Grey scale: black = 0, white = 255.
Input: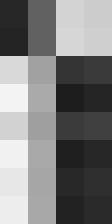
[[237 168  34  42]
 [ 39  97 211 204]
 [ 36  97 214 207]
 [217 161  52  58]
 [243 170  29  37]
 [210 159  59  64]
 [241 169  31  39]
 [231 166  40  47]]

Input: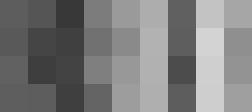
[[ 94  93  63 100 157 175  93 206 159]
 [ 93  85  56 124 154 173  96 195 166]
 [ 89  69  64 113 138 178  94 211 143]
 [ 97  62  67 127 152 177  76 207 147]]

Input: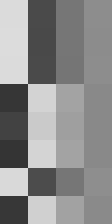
[[ 55 208 162 138]
 [219  74 118 141]
 [220  73 118 140]
 [219  74 117 141]
 [ 54 211 163 137]
 [ 66 202 159 137]
 [ 52 212 163 137]
 [217  76 118 142]]

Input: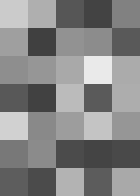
[[ 93  75 179  92 169]
 [203 175  86  67 129]
 [159  64 146 140  89]
 [142 150 169 234 171]
 [ 88  65 187  90 173]
 [209 137 157 196 150]
 [120 139  75  68  73]]

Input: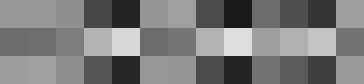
[[155 159 142  85  38 152 150  74  34 114  91  63 154]
 [151 152 143  71  35 150 159  75  26 108  79  52 158]
 [108 110 125 179 216 108 118 178 222 158 176 195 114]]

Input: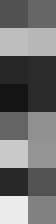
[[236 130]
 [ 81 102]
 [189 183]
 [ 38  43]
 [ 20  42]
 [100 144]
 [201 148]
 [ 40  82]]
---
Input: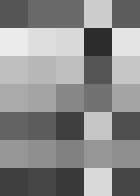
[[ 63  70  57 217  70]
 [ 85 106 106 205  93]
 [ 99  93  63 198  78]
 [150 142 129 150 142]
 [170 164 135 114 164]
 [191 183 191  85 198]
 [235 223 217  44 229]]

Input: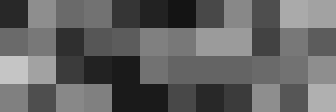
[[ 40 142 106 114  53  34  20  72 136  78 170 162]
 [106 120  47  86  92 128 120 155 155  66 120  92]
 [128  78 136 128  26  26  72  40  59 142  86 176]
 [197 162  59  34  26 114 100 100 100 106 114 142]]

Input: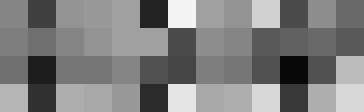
[[111  29 118 118 133  81  69 126 118  81   8  81 188]
 [126 111 133 147 160 160  75 141 133  89  97 105  89]
 [133  63 147 153 160  35 244 160 147 209  75 141 105]
 [181  49 174 168 153  43 229 168 174 215  56 174 215]]

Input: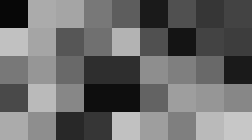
[[  7 171 165 120  93  26  80  54  67]
 [ 73 186 135  14  14  99 158 150 135]
 [120 150 105  46  46 142 127 105  26]
 [171 142  40  54 193 158 127 186 199]
 [193 165  86 112 179  80  20  67  61]]

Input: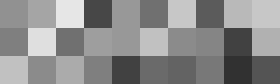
[[127 223 112 158 152 193 139 133  65 177]
 [145 165 230  71 152 112 199  91 185 199]
 [193 139 171 127  65 106  99 120  49  84]]

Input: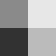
[[ 50 187]
 [138 231]]
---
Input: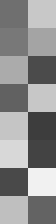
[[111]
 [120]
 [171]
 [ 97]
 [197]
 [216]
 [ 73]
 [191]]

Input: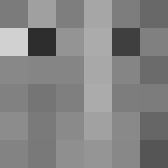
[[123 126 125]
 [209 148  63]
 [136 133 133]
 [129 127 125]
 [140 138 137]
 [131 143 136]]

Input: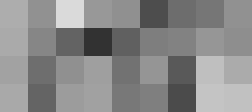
[[173 218 144 109 145]
 [170  99  96 130 142]
 [162 144 114  89 171]
 [169 156 120  75 193]]

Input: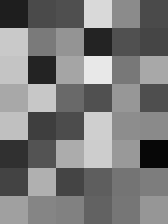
[[ 30  79 139]
 [201 148  80]
 [196 165 120]
 [168 105 151]
 [192  76 141]
 [ 48 172 153]
 [ 67  68 116]
 [160 129 118]]

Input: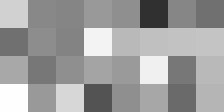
[[209 133 143 134]
 [112 131 185 194]
 [168 143 154 119]
 [254 215 143 106]]

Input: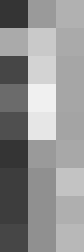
[[ 52 177]
 [170 170]
 [ 70 166]
 [107 166]
 [ 79 164]
 [ 52 168]
 [ 61 195]
 [ 61 175]
 [ 70 184]]

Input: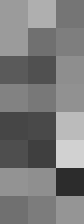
[[155 117]
 [155 126]
 [ 90 142]
 [130 145]
 [ 70 187]
 [ 78 209]
 [147  44]
 [112 149]]
